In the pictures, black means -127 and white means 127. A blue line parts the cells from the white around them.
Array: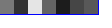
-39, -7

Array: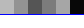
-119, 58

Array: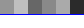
-84, 21

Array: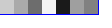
1, 76

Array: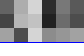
-38, 34

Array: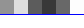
125, 19
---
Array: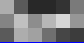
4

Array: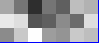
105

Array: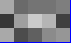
-72

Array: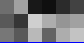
-38

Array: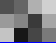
26

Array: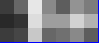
-86

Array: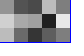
80
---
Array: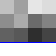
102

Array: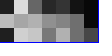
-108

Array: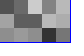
3

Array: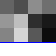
13

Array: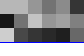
11

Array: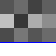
-62

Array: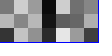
-15

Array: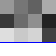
-30
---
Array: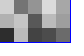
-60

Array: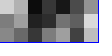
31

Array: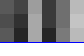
-90

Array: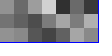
-30

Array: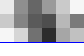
-83

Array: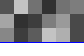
67

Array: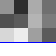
109

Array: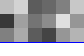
-59

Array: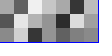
-30

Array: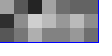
2
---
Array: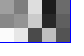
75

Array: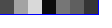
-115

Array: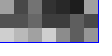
-66

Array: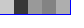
25

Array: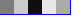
-112

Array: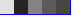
3

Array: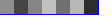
65

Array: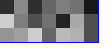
-13
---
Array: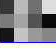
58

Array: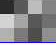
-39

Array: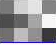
81

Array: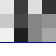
-67

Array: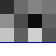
-19

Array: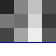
6

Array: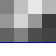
64
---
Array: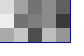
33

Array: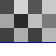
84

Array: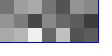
30

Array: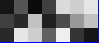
-42

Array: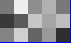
110

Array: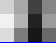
39

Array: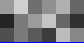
79

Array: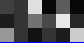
-75

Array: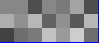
7

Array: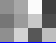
39
